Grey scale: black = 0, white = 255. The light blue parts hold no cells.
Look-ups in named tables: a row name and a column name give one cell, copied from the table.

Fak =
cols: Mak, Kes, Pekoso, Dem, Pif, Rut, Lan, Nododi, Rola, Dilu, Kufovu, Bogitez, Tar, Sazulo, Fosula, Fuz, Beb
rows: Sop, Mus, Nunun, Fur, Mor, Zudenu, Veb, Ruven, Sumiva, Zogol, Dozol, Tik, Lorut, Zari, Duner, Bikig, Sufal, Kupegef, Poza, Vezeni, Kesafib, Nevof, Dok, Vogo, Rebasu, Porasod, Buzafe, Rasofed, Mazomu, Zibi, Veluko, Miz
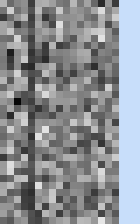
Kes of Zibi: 149
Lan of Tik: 82
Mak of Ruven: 128
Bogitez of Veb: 148
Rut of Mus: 185
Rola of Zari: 149
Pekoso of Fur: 60
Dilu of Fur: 126
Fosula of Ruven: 132
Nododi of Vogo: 171
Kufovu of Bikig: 96
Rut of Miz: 69
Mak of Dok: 58
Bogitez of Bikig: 126
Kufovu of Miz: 121
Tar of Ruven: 171
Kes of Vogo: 222
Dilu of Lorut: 128
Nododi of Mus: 115
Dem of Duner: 78
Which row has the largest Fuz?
Lorut

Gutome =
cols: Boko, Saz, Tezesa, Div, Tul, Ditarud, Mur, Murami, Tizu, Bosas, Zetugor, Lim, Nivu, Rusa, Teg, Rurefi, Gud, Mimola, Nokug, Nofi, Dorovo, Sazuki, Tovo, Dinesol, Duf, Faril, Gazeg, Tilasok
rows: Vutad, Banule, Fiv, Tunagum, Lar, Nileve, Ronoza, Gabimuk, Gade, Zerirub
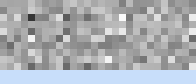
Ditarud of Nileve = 146
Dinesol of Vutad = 195
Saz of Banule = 173
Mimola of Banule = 157
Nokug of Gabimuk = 161
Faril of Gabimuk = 179
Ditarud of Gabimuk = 187
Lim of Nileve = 161
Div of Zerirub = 161
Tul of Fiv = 53
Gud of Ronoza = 142
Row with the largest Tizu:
Fiv

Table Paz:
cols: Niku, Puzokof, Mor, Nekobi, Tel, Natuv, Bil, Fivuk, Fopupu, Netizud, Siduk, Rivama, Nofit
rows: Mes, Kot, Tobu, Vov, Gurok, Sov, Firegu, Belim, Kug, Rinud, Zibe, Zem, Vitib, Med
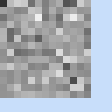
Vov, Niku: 149
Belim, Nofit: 206
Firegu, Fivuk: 164
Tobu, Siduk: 236
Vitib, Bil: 163
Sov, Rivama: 170
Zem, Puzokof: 141
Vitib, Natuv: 138
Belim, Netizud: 149
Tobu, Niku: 115
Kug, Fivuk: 148
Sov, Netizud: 182

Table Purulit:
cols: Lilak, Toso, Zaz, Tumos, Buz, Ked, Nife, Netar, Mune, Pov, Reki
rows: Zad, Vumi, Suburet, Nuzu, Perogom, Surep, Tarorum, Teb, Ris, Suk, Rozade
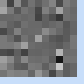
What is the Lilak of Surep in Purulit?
121
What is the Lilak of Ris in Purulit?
159
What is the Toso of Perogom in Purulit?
95
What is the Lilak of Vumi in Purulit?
164
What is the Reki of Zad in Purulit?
110
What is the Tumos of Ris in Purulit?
135
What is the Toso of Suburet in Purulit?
104
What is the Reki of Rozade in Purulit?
105
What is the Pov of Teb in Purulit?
109
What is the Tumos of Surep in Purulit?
114
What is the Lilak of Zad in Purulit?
147
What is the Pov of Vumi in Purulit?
112
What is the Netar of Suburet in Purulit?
80
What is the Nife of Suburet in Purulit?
97
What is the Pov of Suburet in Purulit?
112
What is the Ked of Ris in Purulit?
108

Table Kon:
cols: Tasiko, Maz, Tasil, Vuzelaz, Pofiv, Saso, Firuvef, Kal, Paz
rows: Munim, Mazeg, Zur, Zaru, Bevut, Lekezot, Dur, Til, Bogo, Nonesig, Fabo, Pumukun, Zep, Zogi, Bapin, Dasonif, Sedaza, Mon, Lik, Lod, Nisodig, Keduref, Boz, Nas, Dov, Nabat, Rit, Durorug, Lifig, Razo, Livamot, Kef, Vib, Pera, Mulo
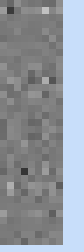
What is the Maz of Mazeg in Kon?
59
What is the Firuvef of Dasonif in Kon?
133
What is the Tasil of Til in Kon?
130
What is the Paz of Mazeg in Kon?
152
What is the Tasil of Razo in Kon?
124
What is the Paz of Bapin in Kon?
114
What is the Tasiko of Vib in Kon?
122
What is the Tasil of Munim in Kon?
141
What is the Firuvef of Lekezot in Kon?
113
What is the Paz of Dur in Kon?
130
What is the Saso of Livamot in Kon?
144
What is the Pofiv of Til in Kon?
120
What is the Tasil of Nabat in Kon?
119
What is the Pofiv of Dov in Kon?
136
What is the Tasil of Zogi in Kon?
114
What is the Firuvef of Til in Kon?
129
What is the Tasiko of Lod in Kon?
108

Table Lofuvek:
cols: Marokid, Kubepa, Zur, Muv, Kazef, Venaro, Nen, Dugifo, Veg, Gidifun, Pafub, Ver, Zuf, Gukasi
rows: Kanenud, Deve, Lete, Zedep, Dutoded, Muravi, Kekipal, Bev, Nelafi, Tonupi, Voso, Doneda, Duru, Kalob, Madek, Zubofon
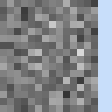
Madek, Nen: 100
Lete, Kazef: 103
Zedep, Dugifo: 200
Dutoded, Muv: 112
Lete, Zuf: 140
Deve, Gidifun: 116
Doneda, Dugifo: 103
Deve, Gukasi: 155
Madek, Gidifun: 118
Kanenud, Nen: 116
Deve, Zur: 137
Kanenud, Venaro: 98
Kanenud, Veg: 123
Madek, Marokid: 100
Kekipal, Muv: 126

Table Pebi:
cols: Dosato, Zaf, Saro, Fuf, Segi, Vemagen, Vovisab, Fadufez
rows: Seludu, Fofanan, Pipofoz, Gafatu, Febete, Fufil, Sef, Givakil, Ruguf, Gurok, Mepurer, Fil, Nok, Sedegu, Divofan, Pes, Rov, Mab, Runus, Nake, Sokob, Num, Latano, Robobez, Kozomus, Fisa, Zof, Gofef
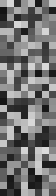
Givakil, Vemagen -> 94
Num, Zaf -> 95
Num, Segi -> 62
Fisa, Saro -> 96
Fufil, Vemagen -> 128
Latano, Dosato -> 116
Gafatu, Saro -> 216
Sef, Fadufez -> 181
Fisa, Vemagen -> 22
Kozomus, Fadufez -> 125
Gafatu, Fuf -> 195
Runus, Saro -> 41

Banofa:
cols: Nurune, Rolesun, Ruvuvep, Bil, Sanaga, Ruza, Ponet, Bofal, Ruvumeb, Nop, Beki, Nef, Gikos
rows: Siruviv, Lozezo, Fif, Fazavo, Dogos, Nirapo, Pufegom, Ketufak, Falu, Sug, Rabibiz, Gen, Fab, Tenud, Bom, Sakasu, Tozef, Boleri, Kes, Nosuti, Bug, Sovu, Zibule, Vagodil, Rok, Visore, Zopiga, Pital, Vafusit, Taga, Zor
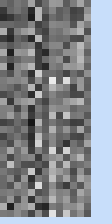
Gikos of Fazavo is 127
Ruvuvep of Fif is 83
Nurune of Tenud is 74
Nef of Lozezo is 74
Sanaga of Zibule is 136
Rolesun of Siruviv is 97
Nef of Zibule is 181
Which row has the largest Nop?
Gen

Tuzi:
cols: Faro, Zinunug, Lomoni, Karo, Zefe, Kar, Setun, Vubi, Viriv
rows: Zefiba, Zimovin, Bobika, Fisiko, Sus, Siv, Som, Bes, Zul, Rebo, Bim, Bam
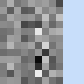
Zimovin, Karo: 89
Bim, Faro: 125
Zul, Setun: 193
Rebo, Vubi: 92
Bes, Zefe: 117
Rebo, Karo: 120
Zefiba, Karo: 133
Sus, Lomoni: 150
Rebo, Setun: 161
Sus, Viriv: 178
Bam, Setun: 161
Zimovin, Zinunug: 94
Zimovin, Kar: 176
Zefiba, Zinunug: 174
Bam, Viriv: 96
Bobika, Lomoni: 150
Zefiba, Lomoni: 118
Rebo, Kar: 46
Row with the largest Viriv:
Bobika

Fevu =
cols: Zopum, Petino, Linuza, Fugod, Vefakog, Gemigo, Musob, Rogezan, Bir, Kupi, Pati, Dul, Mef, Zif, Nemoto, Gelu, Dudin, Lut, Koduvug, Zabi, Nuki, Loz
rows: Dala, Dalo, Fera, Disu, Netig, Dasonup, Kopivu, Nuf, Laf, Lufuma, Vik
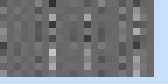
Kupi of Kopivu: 107
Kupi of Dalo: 102
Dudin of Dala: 106
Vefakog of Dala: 103
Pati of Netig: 96
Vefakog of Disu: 108
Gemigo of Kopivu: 121
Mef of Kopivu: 121
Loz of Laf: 104
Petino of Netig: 104
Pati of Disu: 101
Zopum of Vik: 142
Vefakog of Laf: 108

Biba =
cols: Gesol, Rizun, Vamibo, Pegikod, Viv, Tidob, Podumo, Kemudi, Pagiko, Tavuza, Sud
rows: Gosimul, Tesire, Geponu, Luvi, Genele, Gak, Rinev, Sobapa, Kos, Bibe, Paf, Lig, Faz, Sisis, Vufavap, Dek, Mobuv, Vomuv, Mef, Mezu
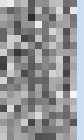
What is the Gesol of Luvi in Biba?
151
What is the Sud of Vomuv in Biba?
86
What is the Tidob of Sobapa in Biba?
183
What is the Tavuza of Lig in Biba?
122
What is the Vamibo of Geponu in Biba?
127
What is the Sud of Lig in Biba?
179
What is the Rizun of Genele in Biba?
156
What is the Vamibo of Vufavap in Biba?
173
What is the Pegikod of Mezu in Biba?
161
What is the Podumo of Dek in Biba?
140
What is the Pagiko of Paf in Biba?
196
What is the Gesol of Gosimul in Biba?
226
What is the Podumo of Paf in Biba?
118

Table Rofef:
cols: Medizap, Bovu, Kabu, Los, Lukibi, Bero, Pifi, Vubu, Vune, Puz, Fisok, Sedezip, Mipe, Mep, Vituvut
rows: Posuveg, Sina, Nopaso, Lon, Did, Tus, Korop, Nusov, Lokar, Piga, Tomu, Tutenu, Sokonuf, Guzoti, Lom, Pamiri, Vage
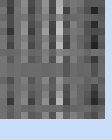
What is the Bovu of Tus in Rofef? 81
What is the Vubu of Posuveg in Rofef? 76
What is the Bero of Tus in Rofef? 102
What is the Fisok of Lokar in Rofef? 123
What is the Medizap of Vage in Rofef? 113
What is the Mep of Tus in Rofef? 50
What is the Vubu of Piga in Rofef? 106
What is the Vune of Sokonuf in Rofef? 136
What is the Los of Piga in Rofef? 106
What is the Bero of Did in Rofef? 102

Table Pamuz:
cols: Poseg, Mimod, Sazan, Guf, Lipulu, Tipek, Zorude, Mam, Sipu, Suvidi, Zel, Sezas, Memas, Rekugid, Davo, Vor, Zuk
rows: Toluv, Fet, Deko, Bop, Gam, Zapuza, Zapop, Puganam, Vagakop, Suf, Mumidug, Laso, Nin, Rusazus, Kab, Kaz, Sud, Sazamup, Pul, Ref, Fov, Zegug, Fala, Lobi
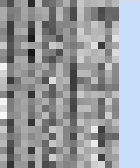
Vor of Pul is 144
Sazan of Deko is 133
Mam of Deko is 93
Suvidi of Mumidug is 145
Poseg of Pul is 201
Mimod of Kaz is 125
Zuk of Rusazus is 189
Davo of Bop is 175
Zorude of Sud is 185
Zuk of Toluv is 182

